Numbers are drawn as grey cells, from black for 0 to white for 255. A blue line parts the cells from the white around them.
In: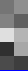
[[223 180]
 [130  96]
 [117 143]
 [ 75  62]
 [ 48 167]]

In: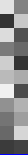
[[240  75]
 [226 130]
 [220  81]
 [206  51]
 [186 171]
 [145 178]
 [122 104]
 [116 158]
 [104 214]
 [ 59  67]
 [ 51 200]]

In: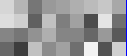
[[221 207  96 193 126 161  76 228 111]
 [214 181 118 153 161 175 187 199 168]
 [133 118 146 175 133 133 103 153  89]
 [103  61 193 140 161 111 242  82 207]]

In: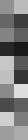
[[207 125]
 [199  88]
 [192  53]
 [158 172]
 [146 186]
 [138 223]
 [132  95]
 [102  61]
 [ 75  95]
 [ 39  25]]

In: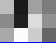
[[189  26 160 124]
 [168 252 205 102]
 [138  32 220 145]]

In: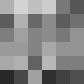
[[176 211 192 205 120  86]
 [168 176  98 184 126 126]
 [154 154 132 168 147 147]
 [126 160 132 140 120 147]
 [ 92 176 104 140  92 112]
 [ 40  71 160  48  64  79]]

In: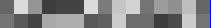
[[116  89  67 168 174 174  89  95 205 108 108  61  75 205 116]
 [102 219 149  61  67  67 219 123 197 211 116 156 143 190 102]]
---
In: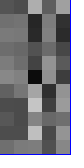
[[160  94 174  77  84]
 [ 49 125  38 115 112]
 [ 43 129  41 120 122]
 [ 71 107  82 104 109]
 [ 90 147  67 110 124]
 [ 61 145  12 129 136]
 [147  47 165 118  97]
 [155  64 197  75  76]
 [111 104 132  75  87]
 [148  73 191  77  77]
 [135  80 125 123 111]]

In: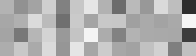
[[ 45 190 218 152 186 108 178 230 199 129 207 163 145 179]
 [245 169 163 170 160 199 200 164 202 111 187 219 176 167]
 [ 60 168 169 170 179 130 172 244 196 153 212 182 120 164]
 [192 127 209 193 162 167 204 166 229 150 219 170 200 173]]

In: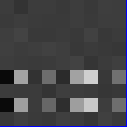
[[ 61  62  57  61  57  60  60  51  60]
 [ 61  61  58  61  58  58  59  61  58]
 [ 59  56  65  57  59  57  57  67  62]
 [ 55  57  59  56  62  65  62  60  63]
 [ 63  59  53  66  62  59  58  59  61]
 [113  56 207 162  43 109  50 163   9]
 [ 56  54  59  61  62  52  59  59  60]
 [110  61 200 158  46 103  59 159  10]
 [ 58  64  53  59  63  56  58  63  56]]

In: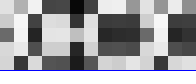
[[143 236 149 226 151 239 237  65   8  71  69 242 177 225]
 [ 63  61 247 206  59  61  59 223  52 218 221  66 246 203]
 [ 50  37 241 106  46  44  39 227 191 229 228  36 243 106]
 [ 70  78 233 216  75  80  78 209  38 206 206  79 232 216]
 [224 215  56 211 229 205 212  86  27  81  84 218  54 213]]

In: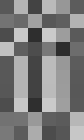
[[ 92 151 186  67 180  88]
 [179  95  88 161 105 115]
 [ 90 157 202  46 200  76]
 [109  44 120  77  95 193]
 [ 92 152 187  68 180  88]
 [ 89 155 188  66 180  88]
 [ 88 156 187  66 180  87]
 [ 89 159 202  47 199  77]
 [183  91  95 153 115 114]
 [199  86  76 172  92 121]]

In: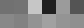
[[ 84 155  31 198 115 113]
 [143 148 161 147 130 136]]

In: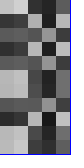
[[ 92  37  49 208 194]
 [184  32 176  62  54]
 [ 60 149  84  94  90]
 [188  30 183  59  48]
 [ 60 148  84  94  90]
 [111  35  71 192 183]
 [111  38  77 188 181]
 [ 63 146  89  90  85]
 [192  24 183  53  43]
 [110  37  73 193 184]
 [ 94  47  61 200 186]]
